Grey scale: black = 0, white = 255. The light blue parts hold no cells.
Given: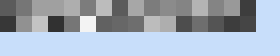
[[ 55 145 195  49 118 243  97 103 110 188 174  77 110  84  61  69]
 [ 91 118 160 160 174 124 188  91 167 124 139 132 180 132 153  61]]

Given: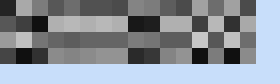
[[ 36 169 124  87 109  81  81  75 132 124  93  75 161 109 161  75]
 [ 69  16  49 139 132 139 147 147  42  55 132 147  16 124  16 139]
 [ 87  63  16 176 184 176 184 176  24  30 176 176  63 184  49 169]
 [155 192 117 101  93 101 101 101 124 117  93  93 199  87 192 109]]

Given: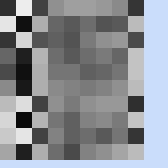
[[ 46 237  67 145 159 159 153 138  54]
 [ 54 214  82  95  82 122 145 153  74]
 [ 74  16 173 116 116  95 102 116 195]
 [102  30 180 108  89 108 122 102 195]
 [138  24 173 138 130 122 130 145 187]
 [165  30 173 108  74 130 145 165 187]
 [187 221  67 145 122 145 153 153  46]
 [201 229  67 130  95 108  89 116  54]
 [214  10 180 116  95 130 138 122 195]
 [229  16 173 102  89 108  82  89 187]]

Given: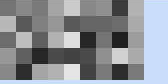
[[108 190  96 178 222  38 116  32 157]
 [116 136 122 165 203 136 144  60 178]
 [136  45 165 178 228  67 122  45 122]
 [151  96  38  75  67  75 144 209 171]
 [184  89 128 151  89 102 102 108 171]]

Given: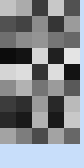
[[ 12  19 213  32 228]
 [ 40  25 178  25 200]
 [ 60  46 155  40 186]
 [ 81  67 140  53 155]
 [111 140 148 117 103]
 [140 178 117 155  89]
 [163 125  75 163 103]
 [194 171  60 200  81]
 [213 221  53 221  19]]

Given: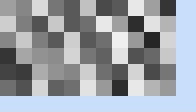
[[ 53 166 146 140 212 118  97 226  82 104 200]
 [ 67  59 172 146 134 206 111  82 212  74 118]
 [111  82 212  97 111 226 153  45 232 180 153]
 [134 200 126  89 206  89 111 239 153  38 212]
 [159 134 218 118  89 193  74  89 232 159  53]
 [206 126  82 200  89 111 232 159  45 226 180]]

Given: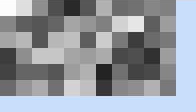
[[ 61 142 198 198 165 157 171  73  79  49 157]
 [ 67 101 101  86 157 177  35 113  67  73 134]
 [107 149 171 113 210 191  55 134 142 177 121]
 [134  94  86 101 165 149 128 210 230  94 157]
 [165 183  86 183 191  94 204 121  61 107 121]
 [252 222 142  79  41  86 177 107 113 134 128]]
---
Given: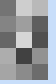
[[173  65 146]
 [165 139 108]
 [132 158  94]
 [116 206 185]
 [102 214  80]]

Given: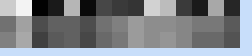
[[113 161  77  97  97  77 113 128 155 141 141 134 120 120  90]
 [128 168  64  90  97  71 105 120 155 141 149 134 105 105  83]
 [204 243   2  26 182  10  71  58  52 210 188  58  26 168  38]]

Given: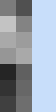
[[124  80]
 [ 37  96]
 [ 51 103]
 [ 64 110]
 [195 131]
 [169 156]
 [150 169]]

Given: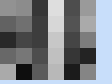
[[170  14  91 184  27 133]
 [ 41  69  61 199  69 125]
 [ 98 112  61 215  83 170]
 [104 119  77 192  54  35]
 [146 140  54 222  77 154]]

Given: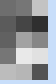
[[ 91  69  47]
 [110 118 195]
 [ 97 162 134]
 [188 182  83]
 [118 233 225]]

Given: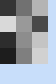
[[ 53 113 180]
 [ 29 127 209]
 [ 45 141 196]
 [217 153  73]]
